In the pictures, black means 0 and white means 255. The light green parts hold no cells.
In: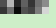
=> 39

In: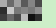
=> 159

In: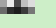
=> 75

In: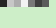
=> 173

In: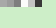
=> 126

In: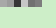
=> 54

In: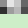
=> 198

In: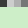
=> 175

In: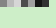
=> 214

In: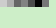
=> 102
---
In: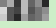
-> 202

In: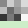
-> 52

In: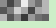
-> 182

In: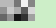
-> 103

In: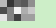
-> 229

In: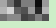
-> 112

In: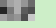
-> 162
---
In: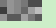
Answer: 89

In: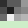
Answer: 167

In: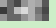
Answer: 102

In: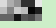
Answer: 20

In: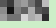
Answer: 114

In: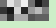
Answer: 170

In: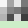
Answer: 218

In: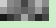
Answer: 83

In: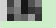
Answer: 111

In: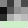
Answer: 201
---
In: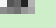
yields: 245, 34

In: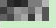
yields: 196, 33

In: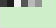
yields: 241, 30

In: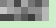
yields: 198, 61

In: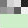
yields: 240, 36

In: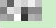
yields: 255, 52

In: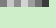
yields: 211, 59
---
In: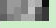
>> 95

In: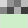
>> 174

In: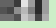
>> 43

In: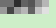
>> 196

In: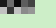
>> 138

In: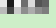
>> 141
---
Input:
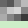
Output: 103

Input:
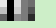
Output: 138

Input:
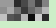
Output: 73

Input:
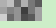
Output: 147

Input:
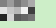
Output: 90

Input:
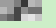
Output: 70
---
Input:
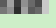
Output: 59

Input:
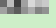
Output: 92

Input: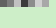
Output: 97

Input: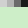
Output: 107

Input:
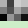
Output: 18

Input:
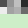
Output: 79

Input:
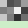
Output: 64
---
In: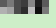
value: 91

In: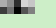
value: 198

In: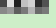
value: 82

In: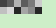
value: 204

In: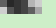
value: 206

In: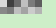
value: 93
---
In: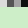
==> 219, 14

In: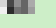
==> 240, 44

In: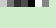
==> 250, 10

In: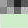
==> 187, 34

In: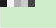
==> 243, 29

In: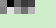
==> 224, 3

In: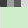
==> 217, 61

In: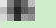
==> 228, 34
